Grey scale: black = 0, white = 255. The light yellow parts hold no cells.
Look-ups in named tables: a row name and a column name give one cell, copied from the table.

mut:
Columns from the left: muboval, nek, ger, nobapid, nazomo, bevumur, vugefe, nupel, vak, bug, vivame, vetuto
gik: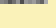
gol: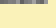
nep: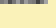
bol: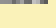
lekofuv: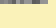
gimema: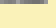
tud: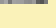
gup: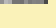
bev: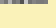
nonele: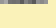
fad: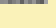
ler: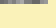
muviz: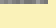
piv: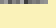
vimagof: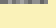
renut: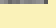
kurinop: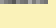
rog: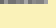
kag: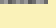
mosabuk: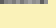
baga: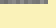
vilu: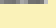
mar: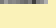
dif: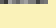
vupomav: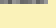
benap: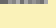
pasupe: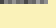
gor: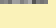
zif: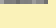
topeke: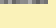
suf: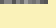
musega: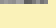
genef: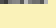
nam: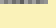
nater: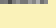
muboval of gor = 128
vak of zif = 155
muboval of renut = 146
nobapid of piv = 133
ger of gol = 128
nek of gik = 123

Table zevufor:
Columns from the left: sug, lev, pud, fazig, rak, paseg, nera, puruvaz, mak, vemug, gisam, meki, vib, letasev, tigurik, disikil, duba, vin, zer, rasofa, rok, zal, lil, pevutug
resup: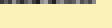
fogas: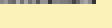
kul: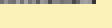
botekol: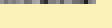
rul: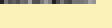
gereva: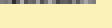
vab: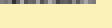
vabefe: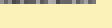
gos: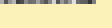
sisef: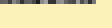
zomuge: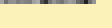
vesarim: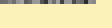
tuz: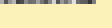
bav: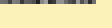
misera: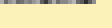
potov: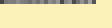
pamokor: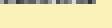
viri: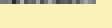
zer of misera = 180
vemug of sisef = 32
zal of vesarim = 45
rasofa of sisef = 156
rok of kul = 155
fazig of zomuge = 144
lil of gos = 55
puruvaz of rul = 161
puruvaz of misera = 127
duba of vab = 100
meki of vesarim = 55
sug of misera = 173
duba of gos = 113
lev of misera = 107
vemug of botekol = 169
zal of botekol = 31
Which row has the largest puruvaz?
rul

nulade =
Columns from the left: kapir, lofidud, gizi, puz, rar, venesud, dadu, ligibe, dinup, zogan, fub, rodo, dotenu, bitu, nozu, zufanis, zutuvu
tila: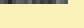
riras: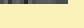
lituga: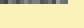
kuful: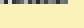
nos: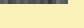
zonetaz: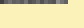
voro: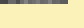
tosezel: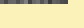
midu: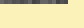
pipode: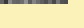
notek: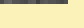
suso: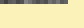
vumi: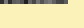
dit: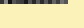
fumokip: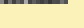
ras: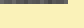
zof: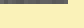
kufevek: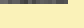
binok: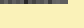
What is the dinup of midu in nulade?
69
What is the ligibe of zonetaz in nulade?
81
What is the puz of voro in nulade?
105
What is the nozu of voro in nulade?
106
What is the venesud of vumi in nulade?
82
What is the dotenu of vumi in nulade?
122
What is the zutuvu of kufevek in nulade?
84
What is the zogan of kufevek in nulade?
88
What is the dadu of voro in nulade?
129
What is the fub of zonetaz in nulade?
82

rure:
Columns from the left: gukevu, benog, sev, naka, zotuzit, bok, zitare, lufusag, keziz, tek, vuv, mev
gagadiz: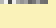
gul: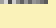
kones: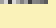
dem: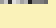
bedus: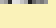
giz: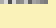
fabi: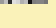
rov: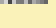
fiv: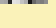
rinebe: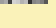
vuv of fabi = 132
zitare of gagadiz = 162
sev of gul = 75
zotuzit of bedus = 223
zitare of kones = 165
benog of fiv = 165

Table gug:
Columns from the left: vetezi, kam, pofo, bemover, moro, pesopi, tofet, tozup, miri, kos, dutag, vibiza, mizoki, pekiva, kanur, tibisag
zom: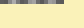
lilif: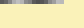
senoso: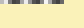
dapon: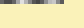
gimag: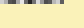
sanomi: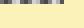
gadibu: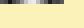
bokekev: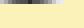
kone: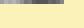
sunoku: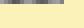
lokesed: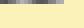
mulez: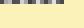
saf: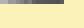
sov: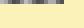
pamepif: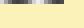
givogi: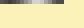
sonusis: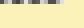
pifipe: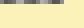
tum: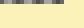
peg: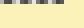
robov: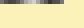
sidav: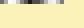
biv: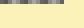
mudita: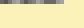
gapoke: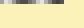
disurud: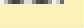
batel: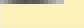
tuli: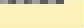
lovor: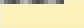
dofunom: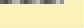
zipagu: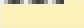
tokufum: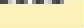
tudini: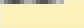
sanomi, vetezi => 115
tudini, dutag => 85
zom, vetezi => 96
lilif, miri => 91
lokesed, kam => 85
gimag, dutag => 153
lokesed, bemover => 122
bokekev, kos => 86
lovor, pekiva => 166
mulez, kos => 216
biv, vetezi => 103
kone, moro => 164
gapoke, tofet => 78
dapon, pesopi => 223
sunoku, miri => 132

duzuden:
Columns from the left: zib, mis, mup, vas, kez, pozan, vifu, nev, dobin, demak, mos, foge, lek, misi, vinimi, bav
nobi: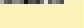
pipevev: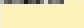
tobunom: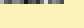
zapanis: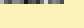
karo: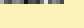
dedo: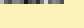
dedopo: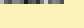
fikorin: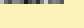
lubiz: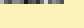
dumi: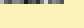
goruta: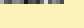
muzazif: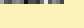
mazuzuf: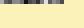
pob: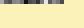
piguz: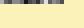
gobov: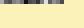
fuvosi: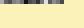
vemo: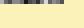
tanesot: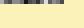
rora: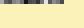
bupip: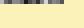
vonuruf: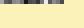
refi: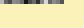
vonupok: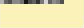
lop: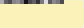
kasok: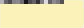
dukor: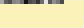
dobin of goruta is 86
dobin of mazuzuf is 93
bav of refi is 85
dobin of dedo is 102
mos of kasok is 126
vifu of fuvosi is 18
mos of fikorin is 128

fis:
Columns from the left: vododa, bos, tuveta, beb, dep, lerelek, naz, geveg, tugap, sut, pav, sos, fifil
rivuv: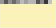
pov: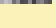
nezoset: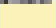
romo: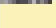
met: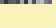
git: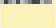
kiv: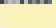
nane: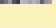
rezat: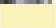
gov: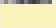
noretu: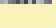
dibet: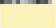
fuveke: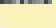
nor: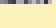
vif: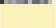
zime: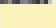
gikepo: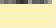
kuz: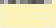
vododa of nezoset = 122
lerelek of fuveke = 69
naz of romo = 78
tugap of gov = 61
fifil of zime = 194
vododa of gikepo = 131
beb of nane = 83
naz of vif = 110
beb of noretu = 113
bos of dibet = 117
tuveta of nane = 153
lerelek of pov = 75
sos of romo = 102
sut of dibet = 63
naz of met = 56
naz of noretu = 65
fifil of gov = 103
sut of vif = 103
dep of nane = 61
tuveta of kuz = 105
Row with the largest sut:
noretu

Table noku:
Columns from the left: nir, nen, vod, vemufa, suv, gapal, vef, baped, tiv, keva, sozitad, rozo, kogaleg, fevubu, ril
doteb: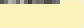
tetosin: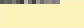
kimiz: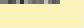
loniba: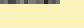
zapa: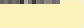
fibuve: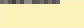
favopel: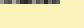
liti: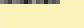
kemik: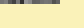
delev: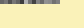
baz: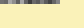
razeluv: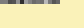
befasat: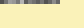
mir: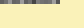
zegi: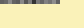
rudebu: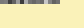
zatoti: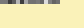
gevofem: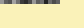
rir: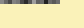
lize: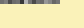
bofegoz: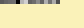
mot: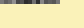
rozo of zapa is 135
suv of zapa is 96
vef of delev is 177
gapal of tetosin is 61
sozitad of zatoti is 103
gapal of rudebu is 60
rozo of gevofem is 36
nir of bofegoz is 91
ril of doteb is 118
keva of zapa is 119
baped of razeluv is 132
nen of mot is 96
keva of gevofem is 94
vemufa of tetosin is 121
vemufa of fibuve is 66
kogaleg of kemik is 114
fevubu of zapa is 108
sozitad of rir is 107
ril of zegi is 98

